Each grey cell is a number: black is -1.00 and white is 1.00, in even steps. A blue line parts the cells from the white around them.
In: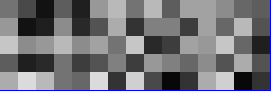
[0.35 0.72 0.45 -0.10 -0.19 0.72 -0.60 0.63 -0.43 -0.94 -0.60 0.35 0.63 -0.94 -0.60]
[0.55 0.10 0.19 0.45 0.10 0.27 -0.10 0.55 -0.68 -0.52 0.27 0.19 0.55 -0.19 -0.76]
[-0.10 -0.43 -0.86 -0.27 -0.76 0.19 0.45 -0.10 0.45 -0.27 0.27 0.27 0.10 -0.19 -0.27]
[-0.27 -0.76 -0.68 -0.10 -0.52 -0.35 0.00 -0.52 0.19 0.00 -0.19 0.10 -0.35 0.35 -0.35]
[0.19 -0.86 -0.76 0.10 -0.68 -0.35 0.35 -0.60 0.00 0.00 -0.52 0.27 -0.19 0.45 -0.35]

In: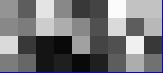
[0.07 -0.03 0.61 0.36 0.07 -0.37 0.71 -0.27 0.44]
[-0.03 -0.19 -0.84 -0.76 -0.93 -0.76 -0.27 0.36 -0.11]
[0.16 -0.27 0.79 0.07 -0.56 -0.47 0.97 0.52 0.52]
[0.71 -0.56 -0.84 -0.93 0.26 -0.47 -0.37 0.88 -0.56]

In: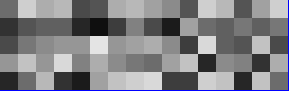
[-0.15 0.62 0.36 0.44 -0.42 -0.34 0.36 0.44 0.26 0.09 -0.34 0.62 0.44 -0.34 0.26 0.62]
[0.18 0.52 0.18 0.70 0.01 0.36 0.09 -0.07 -0.15 0.26 0.52 -0.70 0.09 0.01 -0.61 0.36]
[-0.42 -0.07 0.09 0.18 0.18 0.79 0.18 0.26 0.36 0.09 -0.52 0.70 -0.25 -0.34 0.52 -0.42]
[-0.70 -0.15 0.44 -0.61 -0.79 0.26 0.52 0.62 0.70 -0.52 -0.52 0.62 0.52 -0.70 0.52 -0.15]
[-0.61 -0.34 -0.25 -0.25 -0.70 -0.88 -0.52 0.01 -0.42 -0.79 0.26 -0.15 -0.25 -0.07 -0.25 -0.07]

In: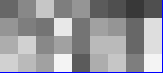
[0.36 0.64 0.07 0.26 -0.09 0.46 0.46 -0.19 0.74]
[0.64 0.46 0.26 0.91 -0.29 0.36 0.55 -0.01 0.91]
[-0.19 0.07 0.55 -0.01 0.17 -0.29 -0.38 -0.56 -0.38]
[0.17 -0.01 -0.09 0.82 -0.09 0.26 0.17 -0.19 0.74]

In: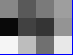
[0.92 0.48 -0.12 0.82]
[0.06 -0.30 -0.04 0.24]
[-0.93 -0.49 -0.59 0.16]

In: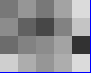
[0.62 0.36 0.18 0.36 0.72]
[-0.06 0.18 -0.06 0.28 0.72]
[-0.15 0.02 0.10 0.28 -0.61]
[0.10 -0.24 -0.44 0.02 0.54]
